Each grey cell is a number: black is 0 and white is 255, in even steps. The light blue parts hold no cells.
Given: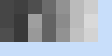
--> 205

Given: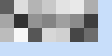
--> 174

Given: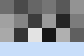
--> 147

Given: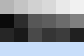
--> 241

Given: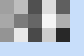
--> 95

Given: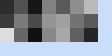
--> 185

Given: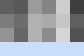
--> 62

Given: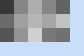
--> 99
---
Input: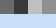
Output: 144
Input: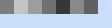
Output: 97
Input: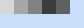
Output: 96
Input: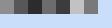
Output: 121
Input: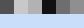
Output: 143
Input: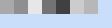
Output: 183
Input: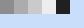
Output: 32
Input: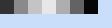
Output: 6
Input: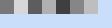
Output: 190
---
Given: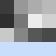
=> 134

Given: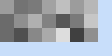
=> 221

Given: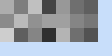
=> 180

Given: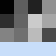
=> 112

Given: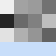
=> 176

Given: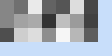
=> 246

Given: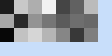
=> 134

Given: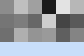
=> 154
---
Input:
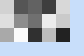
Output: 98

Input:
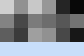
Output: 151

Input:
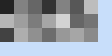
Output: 130

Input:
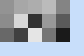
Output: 173

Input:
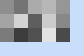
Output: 171

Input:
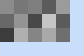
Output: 127

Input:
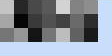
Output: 211

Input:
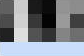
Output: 11
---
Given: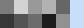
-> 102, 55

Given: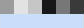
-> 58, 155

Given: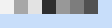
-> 81, 242

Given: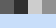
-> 145, 94

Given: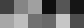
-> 21, 167

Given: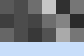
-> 118, 102
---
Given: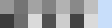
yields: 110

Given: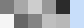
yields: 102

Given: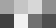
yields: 241

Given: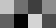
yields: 3

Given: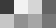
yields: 145

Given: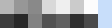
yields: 40

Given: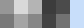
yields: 165

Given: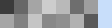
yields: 129
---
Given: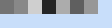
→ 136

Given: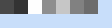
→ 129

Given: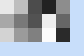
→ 141

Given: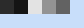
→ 98

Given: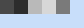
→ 122

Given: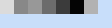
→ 136

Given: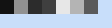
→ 90

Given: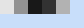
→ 146
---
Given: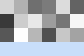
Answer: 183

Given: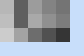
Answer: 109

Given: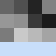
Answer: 185

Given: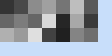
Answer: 223

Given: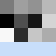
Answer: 198

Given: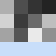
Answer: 234
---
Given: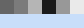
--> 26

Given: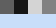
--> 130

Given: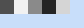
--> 36

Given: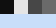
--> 106

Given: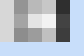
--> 199

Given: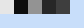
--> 39

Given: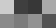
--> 169
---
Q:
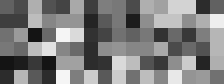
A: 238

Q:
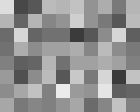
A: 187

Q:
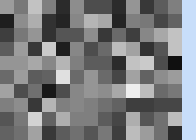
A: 98

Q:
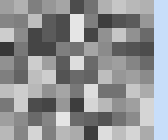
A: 151

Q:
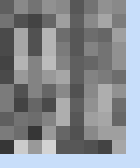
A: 123

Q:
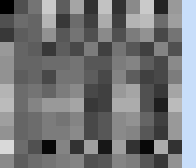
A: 159
